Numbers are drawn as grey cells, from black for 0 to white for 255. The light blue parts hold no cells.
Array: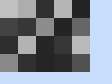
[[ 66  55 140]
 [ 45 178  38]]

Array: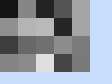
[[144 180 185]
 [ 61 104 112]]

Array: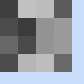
[[ 75  59 147]
 [103  73 148]]

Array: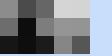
[[109  13 125]
 [ 22  14  27]]

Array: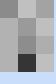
[[178 154 191]
 [178 141 174]]

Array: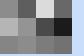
[[181 148  74]
 [133 140 124]]

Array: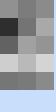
[[ 46 116 169]
 [ 98 161 148]]
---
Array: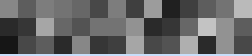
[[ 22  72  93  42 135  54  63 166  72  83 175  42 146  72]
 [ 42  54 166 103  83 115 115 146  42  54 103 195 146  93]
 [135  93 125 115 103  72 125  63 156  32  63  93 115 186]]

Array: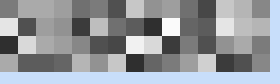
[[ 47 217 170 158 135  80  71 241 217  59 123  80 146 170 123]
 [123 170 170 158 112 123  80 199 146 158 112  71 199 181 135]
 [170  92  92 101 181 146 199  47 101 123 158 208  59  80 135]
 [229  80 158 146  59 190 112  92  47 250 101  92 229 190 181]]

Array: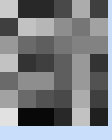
[[ 63 194 182 142 118 162]
 [106 142 142  94 153  82]
 [153 106  94 118 130 130]
 [162 106  82  73 172  63]
 [194  51  63  94 153  51]
 [203  40  40  73 172  63]
 [225   8   8  40 194  31]]

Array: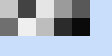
[[111 239 189  43  10]
 [198  67 229 155  88]]

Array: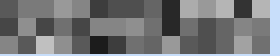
[[ 70 143  70 112  70 133 133 143 112  40 112  79 101 133 122]
 [ 89 122 122 153 133  61  79  79 101  40 172 153 181  51 181]
 [133  89 192 143  89  28  61 112 101 153  89  79 101 162 112]]

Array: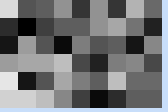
[[ 21 156  84  10 125  84  94  21 135]
 [ 44   0  63  94  94 146 167 115  33]
 [156 167 167 190  72  33 125 135  72]
 [209 209 190 135  63  10  44  94  94]
 [218  84  94 146  53 146  53 179 105]
 [230  21  84 167 125  94 190 105 105]]

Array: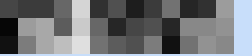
[[  6 156 168  92 202 103  38  70  80  38 136 136 146]
 [ 17 124 168 190 223 114  92  80 124  17 114 146 136]
 [ 70  59  59 103 213  49  80  29  59 114  38  49 156]]
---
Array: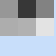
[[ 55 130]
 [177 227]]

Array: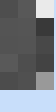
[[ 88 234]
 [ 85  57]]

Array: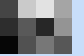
[[202 226]
 [ 89  39]]

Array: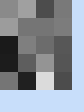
[[160  76]
 [117 117]]

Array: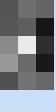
[[110 101]
 [ 94  22]]

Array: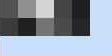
[[144 211]
 [ 32 116]]

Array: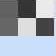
[[ 53 233]
 [221  67]]

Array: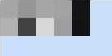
[[150 166]
 [ 66 216]]
